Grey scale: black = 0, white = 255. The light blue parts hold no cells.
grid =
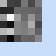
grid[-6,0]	181
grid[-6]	[181, 65, 61, 118, 73, 122]
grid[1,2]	106
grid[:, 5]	[122, 98, 107, 72, 97, 134]
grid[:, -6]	[181, 37, 154, 43, 183, 58]
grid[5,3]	102
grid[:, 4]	[73, 102, 148, 173, 140, 100]
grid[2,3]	106
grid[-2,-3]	127

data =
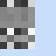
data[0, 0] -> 55
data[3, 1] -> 138
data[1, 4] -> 145
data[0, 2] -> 69
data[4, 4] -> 246
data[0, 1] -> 221
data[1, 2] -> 137
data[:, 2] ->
[69, 137, 138, 143, 52, 153, 59]
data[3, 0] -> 140
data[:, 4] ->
[213, 145, 148, 143, 246, 127, 231]
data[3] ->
[140, 138, 143, 141, 143]
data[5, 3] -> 160

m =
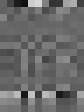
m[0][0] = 101
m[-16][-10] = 28
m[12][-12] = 96
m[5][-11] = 94
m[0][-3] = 162
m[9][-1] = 86
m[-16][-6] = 129
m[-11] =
[91, 94, 87, 116, 87, 117, 83, 90, 126, 121, 110, 97]
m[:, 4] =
[205, 98, 86, 106, 104, 87, 126, 80, 92, 80, 80, 104, 96, 195, 145, 123]
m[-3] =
[167, 156, 186, 23, 195, 61, 186, 166, 27, 46, 74, 165]
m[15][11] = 117
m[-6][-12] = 96
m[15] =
[119, 115, 117, 91, 123, 97, 113, 116, 92, 92, 100, 117]
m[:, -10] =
[28, 85, 106, 101, 103, 87, 122, 91, 87, 90, 86, 112, 88, 186, 130, 117]
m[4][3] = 101
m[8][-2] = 80
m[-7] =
[84, 82, 90, 131, 80, 117, 106, 97, 113, 111, 110, 86]
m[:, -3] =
[162, 130, 102, 100, 105, 121, 92, 111, 140, 111, 107, 104, 132, 46, 82, 92]
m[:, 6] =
[129, 75, 104, 102, 110, 83, 124, 111, 68, 106, 92, 106, 81, 186, 125, 113]
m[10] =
[96, 98, 86, 117, 80, 108, 92, 91, 115, 107, 121, 96]
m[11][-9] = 111
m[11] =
[105, 103, 112, 111, 104, 108, 106, 98, 105, 104, 99, 104]
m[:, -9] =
[16, 116, 108, 100, 101, 116, 88, 129, 127, 131, 117, 111, 128, 23, 74, 91]
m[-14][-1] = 102

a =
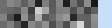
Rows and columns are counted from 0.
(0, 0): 111
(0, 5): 34
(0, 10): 115
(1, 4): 62
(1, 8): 126
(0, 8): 133
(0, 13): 24
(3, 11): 216
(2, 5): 174
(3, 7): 80
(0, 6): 126
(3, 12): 96
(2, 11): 99
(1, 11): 120

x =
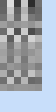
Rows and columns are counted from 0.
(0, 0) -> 98
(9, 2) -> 143
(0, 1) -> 221
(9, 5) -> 128
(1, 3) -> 179
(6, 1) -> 118
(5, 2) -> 208
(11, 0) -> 112
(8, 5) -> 160
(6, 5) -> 151
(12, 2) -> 151
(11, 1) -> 196
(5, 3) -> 114
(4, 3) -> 203
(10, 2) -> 188
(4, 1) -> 209
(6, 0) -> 170
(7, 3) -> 136
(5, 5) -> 184
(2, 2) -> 105
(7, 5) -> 162
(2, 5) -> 110
